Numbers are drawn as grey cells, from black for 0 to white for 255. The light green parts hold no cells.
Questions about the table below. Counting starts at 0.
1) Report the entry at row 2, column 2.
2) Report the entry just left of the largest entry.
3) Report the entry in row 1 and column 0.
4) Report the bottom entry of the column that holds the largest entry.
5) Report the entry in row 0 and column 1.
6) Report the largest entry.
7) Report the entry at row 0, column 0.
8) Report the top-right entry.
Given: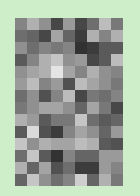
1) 132
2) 176
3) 110
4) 110
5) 176
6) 228
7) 132
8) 120

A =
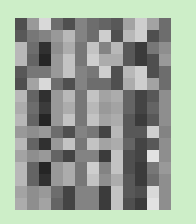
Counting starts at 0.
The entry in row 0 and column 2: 217
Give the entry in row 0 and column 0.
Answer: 79
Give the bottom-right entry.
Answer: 142
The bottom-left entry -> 172
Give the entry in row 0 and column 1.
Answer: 153
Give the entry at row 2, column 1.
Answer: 109
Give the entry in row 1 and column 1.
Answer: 119
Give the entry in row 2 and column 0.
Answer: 184
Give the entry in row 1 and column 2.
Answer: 131
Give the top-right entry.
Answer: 109
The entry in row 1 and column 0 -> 88

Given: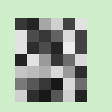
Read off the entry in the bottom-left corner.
208
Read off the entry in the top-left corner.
55
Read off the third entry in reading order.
166
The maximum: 236
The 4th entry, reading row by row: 208
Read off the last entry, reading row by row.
36
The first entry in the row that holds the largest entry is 226
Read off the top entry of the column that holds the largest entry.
66
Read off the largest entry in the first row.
226
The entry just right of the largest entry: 66
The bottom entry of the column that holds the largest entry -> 208

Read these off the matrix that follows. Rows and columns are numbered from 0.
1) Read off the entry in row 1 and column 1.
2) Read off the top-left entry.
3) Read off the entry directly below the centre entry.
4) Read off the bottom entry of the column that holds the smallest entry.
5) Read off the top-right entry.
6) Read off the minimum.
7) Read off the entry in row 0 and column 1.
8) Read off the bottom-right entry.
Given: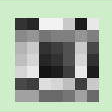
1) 149
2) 50
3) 28
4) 105
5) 232
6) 19
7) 38
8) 105

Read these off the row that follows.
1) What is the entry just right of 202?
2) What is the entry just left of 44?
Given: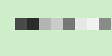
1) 118
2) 74

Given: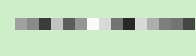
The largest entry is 250
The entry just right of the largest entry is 217

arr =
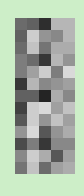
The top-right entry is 182
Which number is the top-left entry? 107
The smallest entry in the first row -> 46
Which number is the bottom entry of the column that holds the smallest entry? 107
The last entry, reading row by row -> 172
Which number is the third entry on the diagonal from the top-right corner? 116
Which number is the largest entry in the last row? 194
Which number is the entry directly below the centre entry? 217
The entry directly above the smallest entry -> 136
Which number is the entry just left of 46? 97
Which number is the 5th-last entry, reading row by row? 116
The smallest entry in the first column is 55
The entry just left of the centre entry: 97
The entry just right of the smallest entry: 172
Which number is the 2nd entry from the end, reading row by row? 160

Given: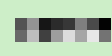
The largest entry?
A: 231
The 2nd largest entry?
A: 220
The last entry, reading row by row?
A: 115
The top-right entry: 3
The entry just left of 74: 127

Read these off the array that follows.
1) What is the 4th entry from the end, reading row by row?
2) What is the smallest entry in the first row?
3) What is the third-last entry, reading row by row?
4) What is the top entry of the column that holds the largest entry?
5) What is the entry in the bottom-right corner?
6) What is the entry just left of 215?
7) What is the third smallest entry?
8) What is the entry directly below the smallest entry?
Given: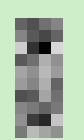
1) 121
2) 80
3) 185
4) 133
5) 144
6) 3
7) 50
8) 175
